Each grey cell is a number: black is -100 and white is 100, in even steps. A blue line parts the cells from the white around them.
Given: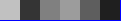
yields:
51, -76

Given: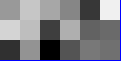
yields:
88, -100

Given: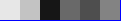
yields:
81, -83

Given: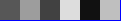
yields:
73, -87

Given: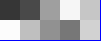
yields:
98, -58

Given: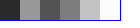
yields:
97, -67

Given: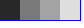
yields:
74, -69
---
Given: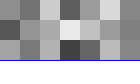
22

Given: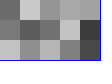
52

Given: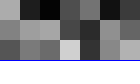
13

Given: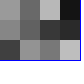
-56

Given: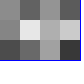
37

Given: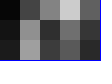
-13
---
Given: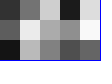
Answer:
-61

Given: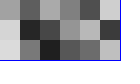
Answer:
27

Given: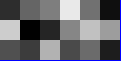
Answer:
-65

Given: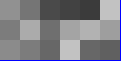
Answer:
14

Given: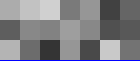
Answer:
35

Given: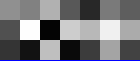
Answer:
13

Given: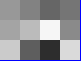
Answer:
19

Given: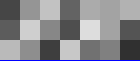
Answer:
-45

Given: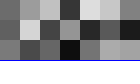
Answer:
-15
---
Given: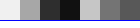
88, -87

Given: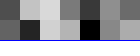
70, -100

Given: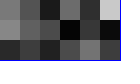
58, -96

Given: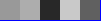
58, -69

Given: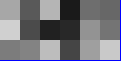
63, -80

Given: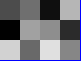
76, -99

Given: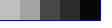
50, -94

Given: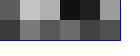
53, -87
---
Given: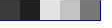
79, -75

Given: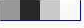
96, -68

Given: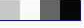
95, -94

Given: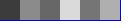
71, -53

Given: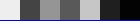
87, -98

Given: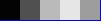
80, -98

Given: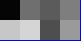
67, -96

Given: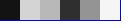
92, -85

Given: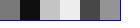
86, -88

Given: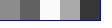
96, -57
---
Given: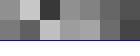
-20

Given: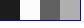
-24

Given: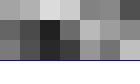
7

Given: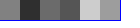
61

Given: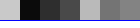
-9

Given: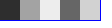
-20
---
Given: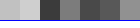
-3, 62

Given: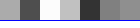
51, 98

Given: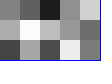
48, 97

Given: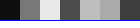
-40, 83

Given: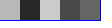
59, 59

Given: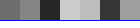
59, 59

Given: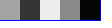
86, 86

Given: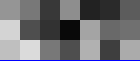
-93, 72

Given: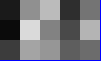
2, 71

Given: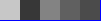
3, 56
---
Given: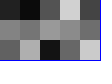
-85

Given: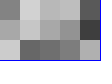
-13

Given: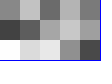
82

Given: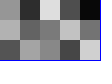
7

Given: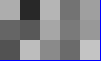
8

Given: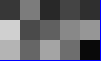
29

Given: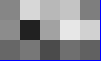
-41

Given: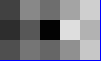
-20
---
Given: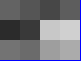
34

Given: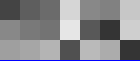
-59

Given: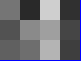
-51

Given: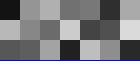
-68

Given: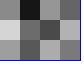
-4

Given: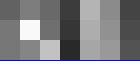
-35

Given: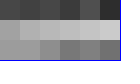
-11

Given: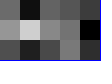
-64

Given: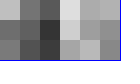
7
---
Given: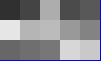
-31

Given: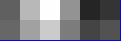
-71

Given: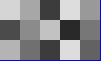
20

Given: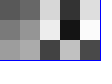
74

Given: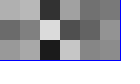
-11

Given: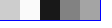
29
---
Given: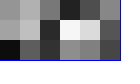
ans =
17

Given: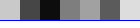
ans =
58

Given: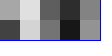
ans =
31

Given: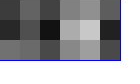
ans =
-53

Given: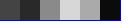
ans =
-47

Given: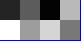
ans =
-72

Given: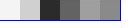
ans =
91

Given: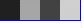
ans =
-75

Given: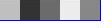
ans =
50
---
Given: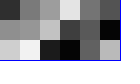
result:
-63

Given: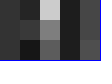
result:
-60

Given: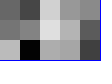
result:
-19

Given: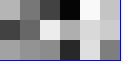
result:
42

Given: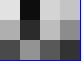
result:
77

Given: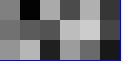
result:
0

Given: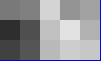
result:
-5

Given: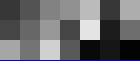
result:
-57
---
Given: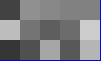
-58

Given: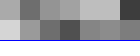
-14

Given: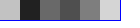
-74

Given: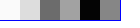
73

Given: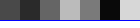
-21

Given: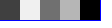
-50

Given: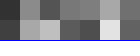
50

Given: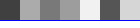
-5

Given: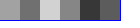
-12
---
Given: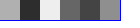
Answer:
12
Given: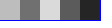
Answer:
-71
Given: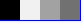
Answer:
-11
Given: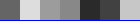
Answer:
56
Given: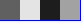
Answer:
27
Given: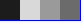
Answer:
-16
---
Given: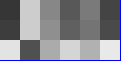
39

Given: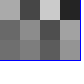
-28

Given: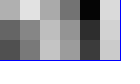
-54

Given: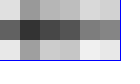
88

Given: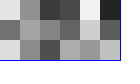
19

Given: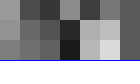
72
